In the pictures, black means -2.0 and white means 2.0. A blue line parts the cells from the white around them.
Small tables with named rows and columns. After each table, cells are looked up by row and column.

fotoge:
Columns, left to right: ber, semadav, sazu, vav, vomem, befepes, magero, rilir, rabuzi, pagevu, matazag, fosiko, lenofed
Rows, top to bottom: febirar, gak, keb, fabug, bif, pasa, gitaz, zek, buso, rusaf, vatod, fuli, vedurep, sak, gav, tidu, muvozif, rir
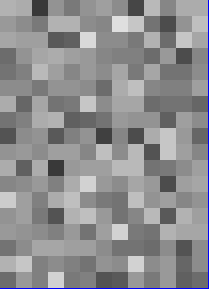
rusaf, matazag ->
1.1
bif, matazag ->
-0.2
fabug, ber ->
-0.3
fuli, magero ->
0.4
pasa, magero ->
-0.3
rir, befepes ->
0.0
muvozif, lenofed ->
0.2
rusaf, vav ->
0.5
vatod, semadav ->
-0.5
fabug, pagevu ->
-0.3
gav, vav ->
0.0
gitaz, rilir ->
0.6
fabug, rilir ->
0.0
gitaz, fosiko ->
-0.2
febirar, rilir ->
0.2
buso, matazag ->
1.1
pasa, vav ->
0.3

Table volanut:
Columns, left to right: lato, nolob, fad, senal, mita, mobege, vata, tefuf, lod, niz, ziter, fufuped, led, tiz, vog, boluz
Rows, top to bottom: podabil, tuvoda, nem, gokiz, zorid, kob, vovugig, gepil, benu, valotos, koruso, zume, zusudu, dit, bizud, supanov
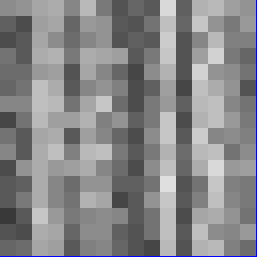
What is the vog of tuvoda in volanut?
-0.1
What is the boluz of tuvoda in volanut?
0.4
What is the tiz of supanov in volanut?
0.9
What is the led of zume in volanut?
-0.2
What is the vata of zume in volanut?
0.3
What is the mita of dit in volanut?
-0.1
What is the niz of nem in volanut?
-0.6
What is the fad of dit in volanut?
1.1

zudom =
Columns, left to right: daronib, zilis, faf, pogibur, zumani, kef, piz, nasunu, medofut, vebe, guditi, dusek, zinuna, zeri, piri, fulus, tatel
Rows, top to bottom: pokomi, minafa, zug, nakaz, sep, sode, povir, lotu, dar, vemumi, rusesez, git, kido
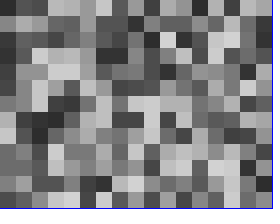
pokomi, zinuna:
-1.3
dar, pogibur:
-0.4
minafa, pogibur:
-0.4
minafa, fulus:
-0.3
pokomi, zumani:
0.8
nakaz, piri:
-0.7
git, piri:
1.1
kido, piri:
1.2
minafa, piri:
0.9
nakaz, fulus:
-0.3
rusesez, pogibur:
1.0
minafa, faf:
0.4
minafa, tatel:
-1.1
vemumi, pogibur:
1.2
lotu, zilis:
-1.0
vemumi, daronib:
-0.3
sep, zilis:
0.3
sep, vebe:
-0.8
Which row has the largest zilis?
minafa

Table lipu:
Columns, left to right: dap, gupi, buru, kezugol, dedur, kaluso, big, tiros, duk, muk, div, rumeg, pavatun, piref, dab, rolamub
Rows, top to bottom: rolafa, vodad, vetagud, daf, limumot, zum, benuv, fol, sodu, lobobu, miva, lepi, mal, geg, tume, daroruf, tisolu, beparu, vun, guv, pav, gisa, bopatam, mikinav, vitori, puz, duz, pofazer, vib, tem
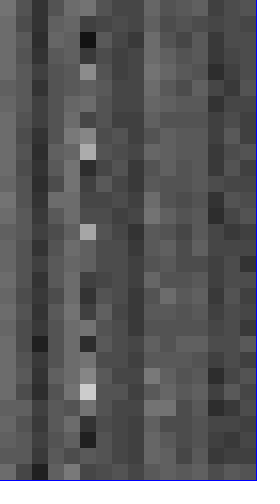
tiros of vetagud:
-0.9
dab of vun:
-0.7
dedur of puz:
-0.7
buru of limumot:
-1.0
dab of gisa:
-0.8
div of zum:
-0.6
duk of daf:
-0.9
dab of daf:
-0.9
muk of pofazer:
-0.4
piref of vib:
-1.1
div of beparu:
-0.7
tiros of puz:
-0.9
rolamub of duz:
-1.0
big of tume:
-0.7
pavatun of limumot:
-0.7
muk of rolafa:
-0.4

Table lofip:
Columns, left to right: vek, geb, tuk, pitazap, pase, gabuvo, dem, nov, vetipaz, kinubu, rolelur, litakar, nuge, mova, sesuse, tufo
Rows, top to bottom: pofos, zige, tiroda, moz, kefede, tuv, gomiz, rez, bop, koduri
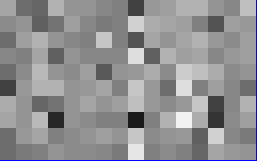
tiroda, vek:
-0.3
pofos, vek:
0.6
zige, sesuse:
0.5
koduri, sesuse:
0.4
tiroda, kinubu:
0.6
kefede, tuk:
0.9
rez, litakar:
1.8
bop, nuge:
-0.5
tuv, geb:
0.4
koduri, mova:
0.6
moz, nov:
0.1
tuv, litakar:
1.5
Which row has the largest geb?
tiroda

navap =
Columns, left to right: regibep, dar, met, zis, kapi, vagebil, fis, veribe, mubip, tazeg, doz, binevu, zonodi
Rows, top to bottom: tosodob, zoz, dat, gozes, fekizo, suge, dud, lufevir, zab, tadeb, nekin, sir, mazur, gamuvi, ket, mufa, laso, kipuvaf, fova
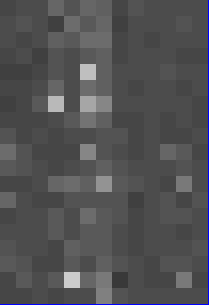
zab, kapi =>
-0.8
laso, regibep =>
-0.6
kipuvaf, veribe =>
-1.1
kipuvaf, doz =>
-0.9
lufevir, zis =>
-0.8
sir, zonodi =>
-0.8
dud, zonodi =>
-0.9

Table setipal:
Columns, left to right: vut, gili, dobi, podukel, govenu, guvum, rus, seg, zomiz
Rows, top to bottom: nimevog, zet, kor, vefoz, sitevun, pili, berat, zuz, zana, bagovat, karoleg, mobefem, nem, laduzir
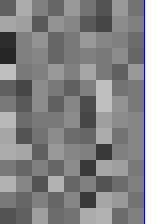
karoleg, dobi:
0.0
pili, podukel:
-0.1
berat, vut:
-0.1
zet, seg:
0.2
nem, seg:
0.4
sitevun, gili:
-0.1
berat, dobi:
0.2
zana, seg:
-0.2
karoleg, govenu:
0.2
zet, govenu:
0.1
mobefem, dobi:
-0.7
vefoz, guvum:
0.0
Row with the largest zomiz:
sitevun

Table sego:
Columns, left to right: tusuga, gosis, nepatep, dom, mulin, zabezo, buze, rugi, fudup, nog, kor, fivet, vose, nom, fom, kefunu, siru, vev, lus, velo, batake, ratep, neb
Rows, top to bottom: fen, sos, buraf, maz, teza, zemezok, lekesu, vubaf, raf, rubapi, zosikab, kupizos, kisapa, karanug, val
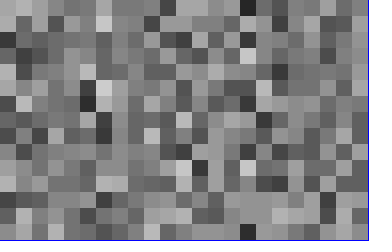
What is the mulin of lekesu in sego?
-0.3
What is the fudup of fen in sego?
-0.1
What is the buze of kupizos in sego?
0.8
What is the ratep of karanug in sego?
0.7
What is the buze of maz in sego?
-0.4
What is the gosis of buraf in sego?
-0.3
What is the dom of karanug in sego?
0.3
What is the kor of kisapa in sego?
0.3
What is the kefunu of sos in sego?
0.7
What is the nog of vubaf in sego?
-0.3
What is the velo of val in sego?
-0.5

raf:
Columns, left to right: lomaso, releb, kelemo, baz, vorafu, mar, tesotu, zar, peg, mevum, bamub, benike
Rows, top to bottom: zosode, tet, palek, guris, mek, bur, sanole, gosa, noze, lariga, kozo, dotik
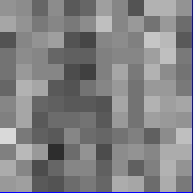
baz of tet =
0.1
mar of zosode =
-0.4
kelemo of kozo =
-0.8
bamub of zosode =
0.8
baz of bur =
-0.6
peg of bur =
-0.2
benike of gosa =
0.3
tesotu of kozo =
-0.5
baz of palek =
0.5
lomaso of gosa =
0.0
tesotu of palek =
0.1
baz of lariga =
-1.3
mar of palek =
-0.9
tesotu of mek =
0.0
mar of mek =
-1.0
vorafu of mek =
-0.8
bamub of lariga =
0.7
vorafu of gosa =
-0.3
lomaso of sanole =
0.1
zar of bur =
0.4
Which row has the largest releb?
lariga

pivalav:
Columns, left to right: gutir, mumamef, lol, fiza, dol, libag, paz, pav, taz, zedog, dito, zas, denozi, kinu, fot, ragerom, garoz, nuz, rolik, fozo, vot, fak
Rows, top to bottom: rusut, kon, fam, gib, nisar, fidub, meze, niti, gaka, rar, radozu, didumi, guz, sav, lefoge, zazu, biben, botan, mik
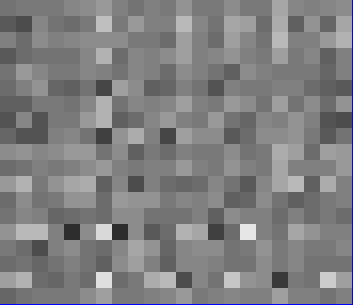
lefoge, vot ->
0.0
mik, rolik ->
0.0
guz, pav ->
0.4
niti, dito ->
0.4
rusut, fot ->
0.2
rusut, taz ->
-0.2
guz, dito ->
-0.1
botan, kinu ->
-0.2
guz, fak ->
0.0
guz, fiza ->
-0.1

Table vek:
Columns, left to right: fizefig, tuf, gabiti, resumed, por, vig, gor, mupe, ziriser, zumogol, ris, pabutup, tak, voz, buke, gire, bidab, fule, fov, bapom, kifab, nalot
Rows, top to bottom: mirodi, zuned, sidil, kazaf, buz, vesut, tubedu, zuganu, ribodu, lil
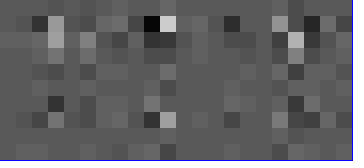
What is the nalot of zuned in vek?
-0.9
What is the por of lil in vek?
-0.6
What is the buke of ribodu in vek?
-0.6
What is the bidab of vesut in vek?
-0.6
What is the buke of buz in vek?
-0.6
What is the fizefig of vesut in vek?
-0.6
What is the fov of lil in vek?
-0.4
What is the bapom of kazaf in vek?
-0.8
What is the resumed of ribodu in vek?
-0.6
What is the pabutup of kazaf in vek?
-0.6
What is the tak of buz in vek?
-0.6
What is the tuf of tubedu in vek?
-0.6
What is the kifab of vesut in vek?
-0.6
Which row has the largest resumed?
sidil

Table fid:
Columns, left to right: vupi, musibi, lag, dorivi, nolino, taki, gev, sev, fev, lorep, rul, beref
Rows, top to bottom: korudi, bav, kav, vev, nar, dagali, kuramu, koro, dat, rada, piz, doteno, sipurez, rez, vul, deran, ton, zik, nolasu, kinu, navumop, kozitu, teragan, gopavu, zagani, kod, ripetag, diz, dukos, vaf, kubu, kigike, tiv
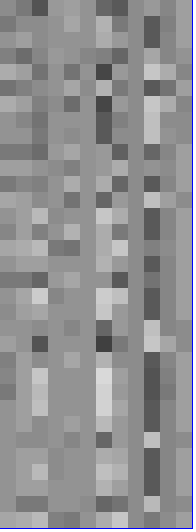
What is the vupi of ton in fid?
0.3
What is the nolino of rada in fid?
0.6
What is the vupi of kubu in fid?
0.3
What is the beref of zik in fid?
0.5
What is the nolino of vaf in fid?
0.3
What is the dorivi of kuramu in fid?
0.2
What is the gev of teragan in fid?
0.8
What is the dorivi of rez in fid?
0.2
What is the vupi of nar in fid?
0.7
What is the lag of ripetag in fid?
0.2

